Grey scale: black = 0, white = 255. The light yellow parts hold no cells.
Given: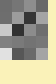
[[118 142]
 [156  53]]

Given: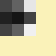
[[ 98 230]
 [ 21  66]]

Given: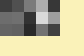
[[ 80 123]
 [112  51]]

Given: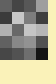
[[ 69  87]
 [199 125]]

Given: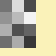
[[220  75]
 [186 243]]

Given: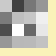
[[ 64 119]
 [190 198]]

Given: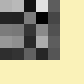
[[185  18]
 [ 34 123]]

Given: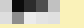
[[ 12  44]
 [141 235]]
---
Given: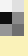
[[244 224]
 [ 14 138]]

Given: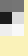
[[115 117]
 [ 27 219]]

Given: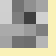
[[208 116]
 [207 126]]

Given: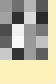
[[150 112]
 [162  47]]

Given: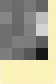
[[115 108]
 [134 106]]

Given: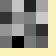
[[113 195]
 [ 51 139]]

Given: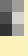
[[113 158]
 [ 76 210]]

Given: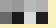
[[159 153]
 [105  26]]
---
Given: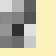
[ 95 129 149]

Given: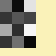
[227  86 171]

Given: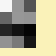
[ 83 151  36]

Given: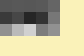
[101  51 208]

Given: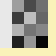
[112 190 178 232]

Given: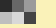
[155 216]

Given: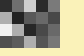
[122 105  39  92]

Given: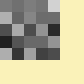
[210 108  77  84 174]
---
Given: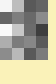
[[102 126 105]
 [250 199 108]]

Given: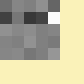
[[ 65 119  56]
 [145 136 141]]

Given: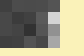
[[72 60 65]
 [72 68 50]]

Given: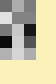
[[225 131 131]
 [121 200  23]]

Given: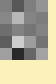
[[135 183 132]
 [110 130 117]]

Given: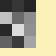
[[192 107 140]
 [ 40 219 145]]
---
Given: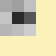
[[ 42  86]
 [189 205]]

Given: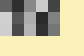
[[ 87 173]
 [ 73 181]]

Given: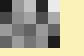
[[141 163]
 [119  99]]

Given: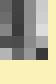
[[ 64 141]
 [ 59 144]]

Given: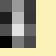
[[185  55]
 [226 102]]

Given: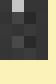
[[69 41]
 [52 58]]

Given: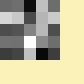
[[200  74]
 [ 83 132]]

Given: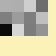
[[156 126]
 [213 124]]

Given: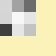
[[247 229]
 [229 195]]
